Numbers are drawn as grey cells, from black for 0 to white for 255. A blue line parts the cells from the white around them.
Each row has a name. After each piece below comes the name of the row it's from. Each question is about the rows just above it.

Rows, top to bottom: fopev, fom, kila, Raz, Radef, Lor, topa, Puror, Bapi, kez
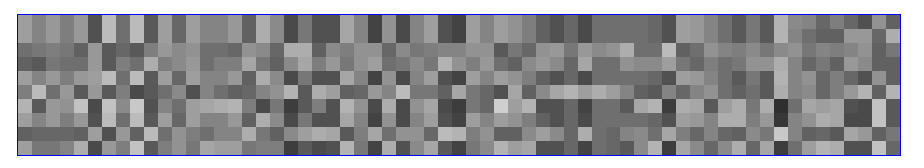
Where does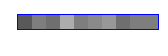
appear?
Raz
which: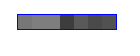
kez
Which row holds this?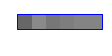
kila
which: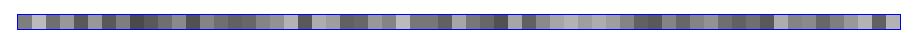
Lor

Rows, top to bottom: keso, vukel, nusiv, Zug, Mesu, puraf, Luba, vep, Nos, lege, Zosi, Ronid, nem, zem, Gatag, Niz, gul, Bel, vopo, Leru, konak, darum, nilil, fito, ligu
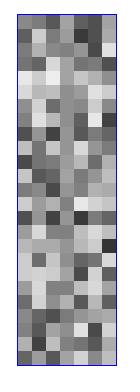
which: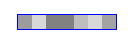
Leru
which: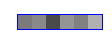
nem
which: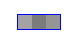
Ronid
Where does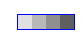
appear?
vep

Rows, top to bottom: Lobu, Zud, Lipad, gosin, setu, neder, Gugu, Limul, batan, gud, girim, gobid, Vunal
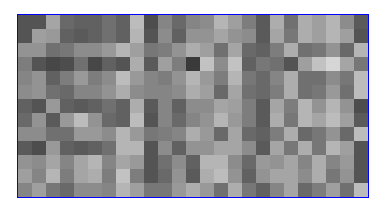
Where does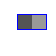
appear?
Gugu
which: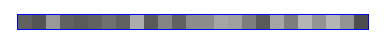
Gugu
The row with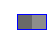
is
Vunal
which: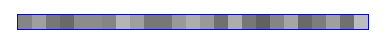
Vunal
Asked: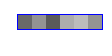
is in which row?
gobid

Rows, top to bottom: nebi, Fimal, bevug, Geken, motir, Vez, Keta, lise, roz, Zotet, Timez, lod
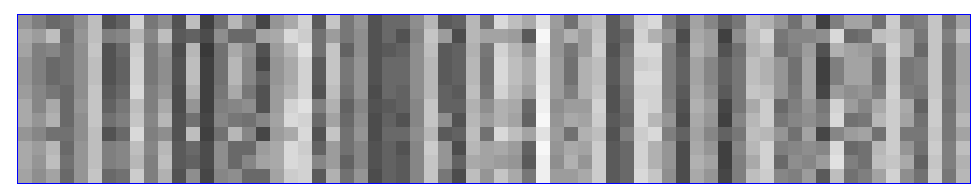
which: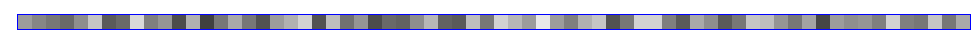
Vez
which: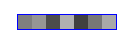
Vez
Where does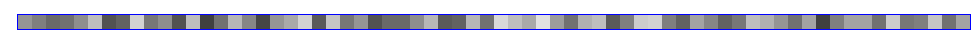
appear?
Geken
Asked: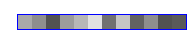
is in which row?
bevug
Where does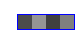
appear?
Keta

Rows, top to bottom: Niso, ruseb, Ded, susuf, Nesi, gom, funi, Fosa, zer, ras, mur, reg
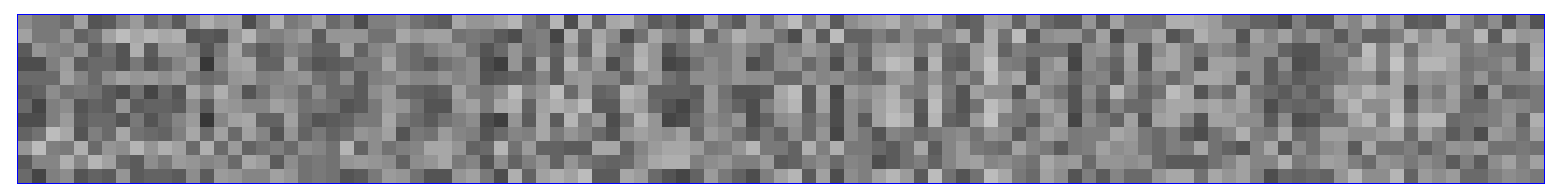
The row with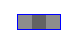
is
mur
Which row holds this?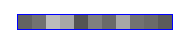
gom
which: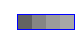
ras
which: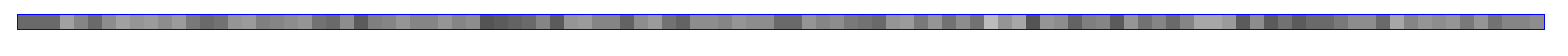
Nesi
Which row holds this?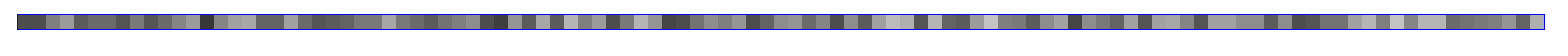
Fosa
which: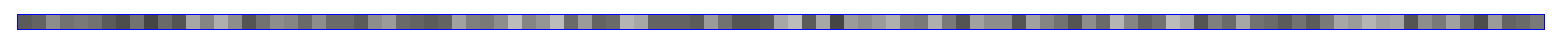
gom

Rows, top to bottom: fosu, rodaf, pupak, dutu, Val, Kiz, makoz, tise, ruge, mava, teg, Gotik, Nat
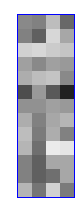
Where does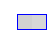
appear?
pupak
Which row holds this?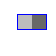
fosu
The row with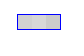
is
pupak
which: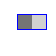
Nat
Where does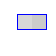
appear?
pupak

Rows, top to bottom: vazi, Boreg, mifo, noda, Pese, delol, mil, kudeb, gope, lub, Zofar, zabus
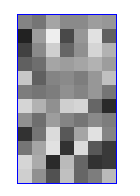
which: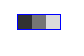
gope
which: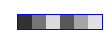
gope
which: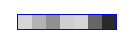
mil
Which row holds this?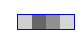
mifo
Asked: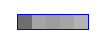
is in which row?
noda
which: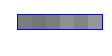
delol
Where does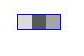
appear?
gope

